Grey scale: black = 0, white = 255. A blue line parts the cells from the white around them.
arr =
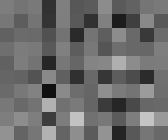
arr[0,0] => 125
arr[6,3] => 16
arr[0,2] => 121
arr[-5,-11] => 99
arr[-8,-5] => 94
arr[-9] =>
[119, 93, 116, 52, 126, 89, 49, 128, 28, 63, 137, 88]
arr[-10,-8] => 127
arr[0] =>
[125, 116, 121, 49, 127, 87, 91, 140, 90, 98, 117, 121]
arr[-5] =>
[101, 99, 83, 137, 96, 48, 105, 54, 93, 76, 43, 112]
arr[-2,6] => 113
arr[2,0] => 97
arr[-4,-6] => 102
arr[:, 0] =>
[125, 119, 97, 111, 97, 101, 106, 120, 126, 146]
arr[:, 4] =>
[127, 126, 115, 128, 119, 96, 138, 113, 125, 100]
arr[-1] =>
[146, 100, 118, 178, 100, 142, 91, 147, 36, 88, 118, 104]
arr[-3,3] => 177
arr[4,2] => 115
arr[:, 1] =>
[116, 93, 107, 124, 125, 99, 120, 105, 141, 100]
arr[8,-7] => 194
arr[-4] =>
[106, 120, 130, 16, 138, 109, 102, 143, 123, 116, 155, 110]
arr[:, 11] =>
[121, 88, 107, 126, 124, 112, 110, 105, 153, 104]
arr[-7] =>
[111, 124, 121, 89, 128, 93, 120, 85, 110, 104, 103, 126]
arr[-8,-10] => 106
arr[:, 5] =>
[87, 89, 42, 93, 102, 48, 109, 122, 194, 142]
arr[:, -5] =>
[140, 128, 94, 85, 135, 54, 143, 59, 120, 147]

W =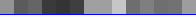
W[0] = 147
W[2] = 101
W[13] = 157
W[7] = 159

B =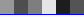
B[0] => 152
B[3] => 229
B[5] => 84

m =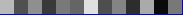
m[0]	185
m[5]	101
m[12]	120
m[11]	10

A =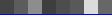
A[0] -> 68
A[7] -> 103
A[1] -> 92

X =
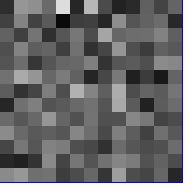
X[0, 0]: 46
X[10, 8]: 108
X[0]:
[46, 150, 143, 106, 221, 38, 183, 75, 34, 42, 96, 68, 100]
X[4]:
[84, 109, 54, 85, 102, 104, 127, 51, 86, 91, 79, 139, 135]
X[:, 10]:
[96, 98, 110, 60, 79, 60, 100, 33, 120, 65, 76, 82, 69]
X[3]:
[79, 131, 94, 100, 63, 113, 49, 70, 149, 79, 60, 97, 88]
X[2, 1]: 64
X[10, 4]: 124
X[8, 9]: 135
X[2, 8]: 102
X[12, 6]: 103
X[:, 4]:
[221, 10, 86, 63, 102, 123, 78, 90, 101, 86, 124, 68, 61]
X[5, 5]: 97
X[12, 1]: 151
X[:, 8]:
[34, 142, 102, 149, 86, 121, 172, 169, 81, 127, 108, 133, 158]
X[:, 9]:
[42, 85, 109, 79, 91, 32, 77, 91, 135, 93, 86, 123, 77]
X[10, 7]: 49
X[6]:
[93, 50, 69, 126, 78, 177, 132, 95, 172, 77, 100, 91, 117]
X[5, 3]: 103
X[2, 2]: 116
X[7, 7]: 85
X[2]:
[98, 64, 116, 47, 86, 119, 76, 165, 102, 109, 110, 130, 95]
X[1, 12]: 40
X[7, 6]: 114
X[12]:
[138, 151, 111, 114, 61, 76, 103, 53, 158, 77, 69, 102, 38]
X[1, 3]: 90

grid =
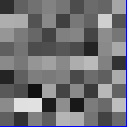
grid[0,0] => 46
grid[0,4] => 117
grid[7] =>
[139, 224, 225, 27, 142, 24, 124, 106, 190]
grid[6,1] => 76
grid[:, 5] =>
[76, 120, 133, 75, 173, 73, 138, 24, 174]
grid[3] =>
[95, 116, 76, 78, 87, 75, 35, 138, 169]
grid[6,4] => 67
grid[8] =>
[95, 50, 128, 93, 181, 174, 116, 66, 107]
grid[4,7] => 129
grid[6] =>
[89, 76, 16, 165, 67, 138, 58, 184, 98]
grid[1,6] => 99
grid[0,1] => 97
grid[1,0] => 174
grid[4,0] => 138
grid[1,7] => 207
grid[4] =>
[138, 120, 149, 161, 137, 173, 186, 129, 50]
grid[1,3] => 137
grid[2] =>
[150, 123, 103, 67, 128, 133, 68, 141, 118]

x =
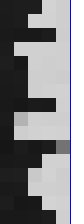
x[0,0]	28
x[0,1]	29
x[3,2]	208
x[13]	[26, 27, 207, 207, 206]
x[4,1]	24
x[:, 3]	[211, 210, 28, 208, 206, 206, 208, 26, 206, 210, 28, 209, 210, 207, 211, 29]
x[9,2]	209
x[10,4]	115
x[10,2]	24
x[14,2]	24
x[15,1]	25
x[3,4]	207
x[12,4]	205
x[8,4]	206
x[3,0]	28
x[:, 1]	[29, 29, 25, 208, 24, 28, 27, 23, 179, 206, 28, 26, 31, 27, 23, 25]
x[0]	[28, 29, 29, 211, 206]
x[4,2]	208
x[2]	[26, 25, 25, 28, 205]

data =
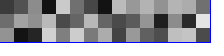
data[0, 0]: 59
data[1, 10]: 149
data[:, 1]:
[82, 162, 19]
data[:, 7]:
[19, 101, 172]
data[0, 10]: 179
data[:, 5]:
[112, 101, 205]
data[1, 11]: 31
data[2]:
[147, 19, 37, 209, 127, 205, 122, 172, 67, 153, 96, 78, 191, 196, 75]
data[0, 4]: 202
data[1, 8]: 74
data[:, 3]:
[18, 185, 209]
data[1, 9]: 91

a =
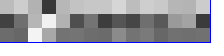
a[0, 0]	188
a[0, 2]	178
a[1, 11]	89
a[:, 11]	[201, 89, 103]
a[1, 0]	65
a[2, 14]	113
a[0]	[188, 205, 178, 56, 183, 195, 199, 199, 214, 189, 206, 201, 182, 180, 204]
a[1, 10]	111
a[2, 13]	111
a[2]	[108, 103, 244, 168, 115, 116, 109, 107, 139, 115, 122, 103, 113, 111, 113]

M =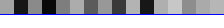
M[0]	164
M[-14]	138
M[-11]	172
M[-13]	9
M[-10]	91
